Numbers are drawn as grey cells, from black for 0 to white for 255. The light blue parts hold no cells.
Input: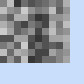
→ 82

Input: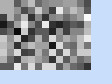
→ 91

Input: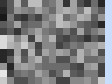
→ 202

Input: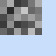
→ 104

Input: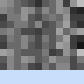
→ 74

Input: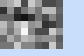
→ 118
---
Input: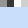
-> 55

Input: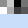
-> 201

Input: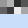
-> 179

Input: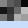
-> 92

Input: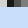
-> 25

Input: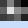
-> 130

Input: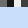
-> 23
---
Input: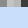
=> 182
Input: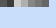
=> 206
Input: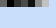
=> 48
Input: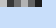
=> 112
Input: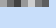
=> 66
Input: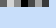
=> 142
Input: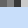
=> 57
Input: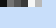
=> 85
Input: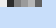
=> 128
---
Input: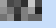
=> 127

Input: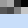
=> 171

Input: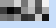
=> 185

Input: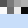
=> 123

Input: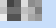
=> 192

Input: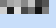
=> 194

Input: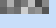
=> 189
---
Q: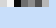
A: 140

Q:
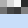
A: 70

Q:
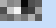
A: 119

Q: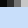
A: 47

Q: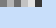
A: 194

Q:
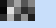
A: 59

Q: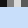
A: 130
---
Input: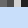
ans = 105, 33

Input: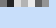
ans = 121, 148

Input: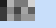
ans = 29, 152

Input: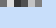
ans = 111, 127

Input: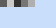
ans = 93, 175

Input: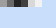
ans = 158, 242

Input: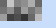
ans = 105, 185

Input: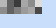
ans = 183, 72
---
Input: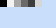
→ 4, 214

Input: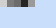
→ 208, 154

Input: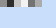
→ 143, 171

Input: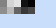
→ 130, 72

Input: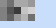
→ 140, 112

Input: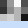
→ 65, 22

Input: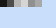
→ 22, 168

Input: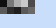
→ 15, 105

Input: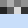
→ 133, 49

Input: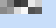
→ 164, 93
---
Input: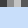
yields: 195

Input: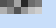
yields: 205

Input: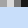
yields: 218

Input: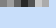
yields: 201

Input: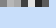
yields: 225

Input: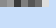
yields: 221
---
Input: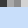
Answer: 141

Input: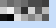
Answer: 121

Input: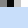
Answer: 200

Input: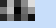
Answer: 51

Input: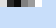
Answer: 11

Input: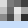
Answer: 107

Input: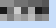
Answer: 114

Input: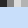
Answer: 220
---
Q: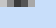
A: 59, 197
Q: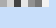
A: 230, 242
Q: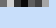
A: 9, 209
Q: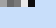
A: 121, 232
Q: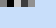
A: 200, 200
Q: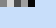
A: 78, 215
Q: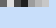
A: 31, 223
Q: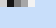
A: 125, 242
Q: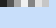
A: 240, 240
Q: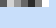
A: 103, 255
